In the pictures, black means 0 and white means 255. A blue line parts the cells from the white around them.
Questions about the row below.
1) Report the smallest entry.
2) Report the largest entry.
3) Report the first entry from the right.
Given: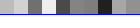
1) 32
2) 238
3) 145

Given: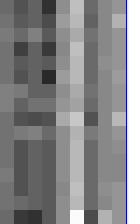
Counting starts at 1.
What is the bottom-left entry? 106
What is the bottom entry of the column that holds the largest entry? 251
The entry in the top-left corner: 106
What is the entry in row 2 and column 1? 114
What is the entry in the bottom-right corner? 149
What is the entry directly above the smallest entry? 90
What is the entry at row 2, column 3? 98
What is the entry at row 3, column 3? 128
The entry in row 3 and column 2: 106
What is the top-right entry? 149
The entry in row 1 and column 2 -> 82
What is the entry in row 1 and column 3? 98
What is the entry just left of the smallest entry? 98
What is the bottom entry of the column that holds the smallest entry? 90
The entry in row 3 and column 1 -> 122
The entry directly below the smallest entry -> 98
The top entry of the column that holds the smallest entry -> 49
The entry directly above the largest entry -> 184
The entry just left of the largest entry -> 142
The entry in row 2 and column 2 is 90
